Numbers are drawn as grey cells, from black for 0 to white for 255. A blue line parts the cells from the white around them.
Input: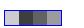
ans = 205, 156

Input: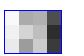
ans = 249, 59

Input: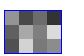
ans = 148, 140

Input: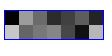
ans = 3, 183

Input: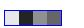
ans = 231, 102

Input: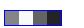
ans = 133, 36

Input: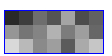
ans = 41, 198
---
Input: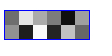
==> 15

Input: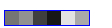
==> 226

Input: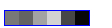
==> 71

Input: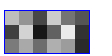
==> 116

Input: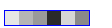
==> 214

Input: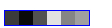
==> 133

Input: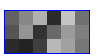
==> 197

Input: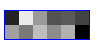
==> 90

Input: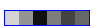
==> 67

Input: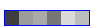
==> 217
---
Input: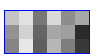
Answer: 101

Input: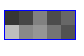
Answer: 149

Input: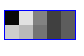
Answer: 116

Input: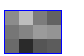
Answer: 155

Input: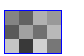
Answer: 112

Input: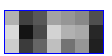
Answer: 73

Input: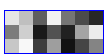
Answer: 25

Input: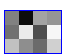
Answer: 78

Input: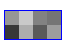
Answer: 90

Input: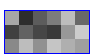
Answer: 70
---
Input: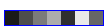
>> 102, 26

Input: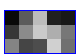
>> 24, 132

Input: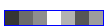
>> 157, 53

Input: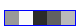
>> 186, 153

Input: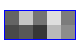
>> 124, 73

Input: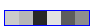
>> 142, 203

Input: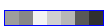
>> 48, 157

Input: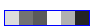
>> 36, 220

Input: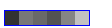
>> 193, 50

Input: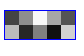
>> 84, 188
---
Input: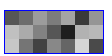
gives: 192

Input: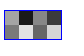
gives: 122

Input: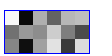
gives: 113

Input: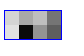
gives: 225

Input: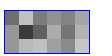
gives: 151

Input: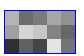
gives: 160
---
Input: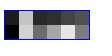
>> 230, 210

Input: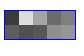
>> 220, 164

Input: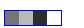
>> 253, 185

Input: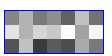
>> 252, 246

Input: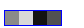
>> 216, 138

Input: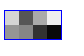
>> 239, 212

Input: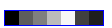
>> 246, 187

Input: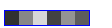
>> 216, 148
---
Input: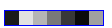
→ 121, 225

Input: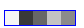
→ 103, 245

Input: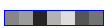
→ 178, 221

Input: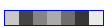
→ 171, 234

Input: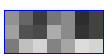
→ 172, 220

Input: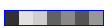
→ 97, 225
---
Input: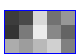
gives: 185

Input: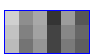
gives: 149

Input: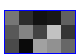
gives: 161

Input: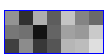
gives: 56

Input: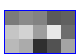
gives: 47

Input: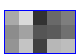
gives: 64

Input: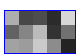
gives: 202

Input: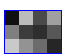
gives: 108

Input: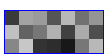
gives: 51
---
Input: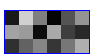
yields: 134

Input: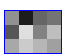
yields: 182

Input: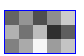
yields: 246

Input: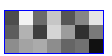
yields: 171

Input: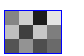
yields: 78

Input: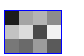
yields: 156

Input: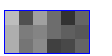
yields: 138

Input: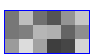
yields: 162

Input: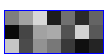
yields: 146

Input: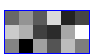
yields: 160
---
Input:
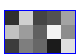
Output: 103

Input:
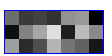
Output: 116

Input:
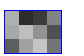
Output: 161

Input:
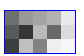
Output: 131

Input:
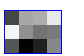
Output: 3

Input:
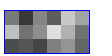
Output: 128
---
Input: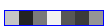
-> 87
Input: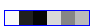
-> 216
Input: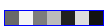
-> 32
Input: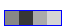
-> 55
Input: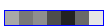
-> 34
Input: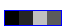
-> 37
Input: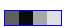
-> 11
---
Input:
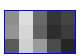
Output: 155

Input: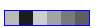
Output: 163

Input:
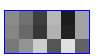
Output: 85

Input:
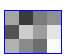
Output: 138

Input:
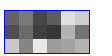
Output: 156

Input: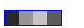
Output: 149

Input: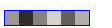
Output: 210

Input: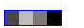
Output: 188

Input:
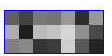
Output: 206

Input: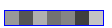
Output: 133
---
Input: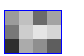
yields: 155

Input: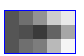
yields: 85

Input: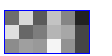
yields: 109

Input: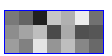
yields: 121

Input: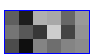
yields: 95

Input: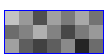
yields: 195

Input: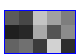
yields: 91

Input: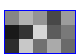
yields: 134

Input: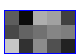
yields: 93
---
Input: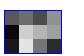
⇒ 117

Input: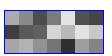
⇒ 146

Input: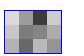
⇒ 185

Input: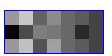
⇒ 83

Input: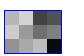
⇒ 189

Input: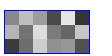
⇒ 205
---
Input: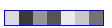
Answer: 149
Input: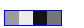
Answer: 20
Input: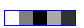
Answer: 4
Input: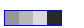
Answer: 219
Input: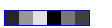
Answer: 226
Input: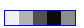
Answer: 81
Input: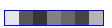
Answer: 53
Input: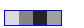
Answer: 35
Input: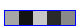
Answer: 200
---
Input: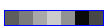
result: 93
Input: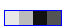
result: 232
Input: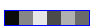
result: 10
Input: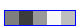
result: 126
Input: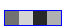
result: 113
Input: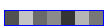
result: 81
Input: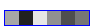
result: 167
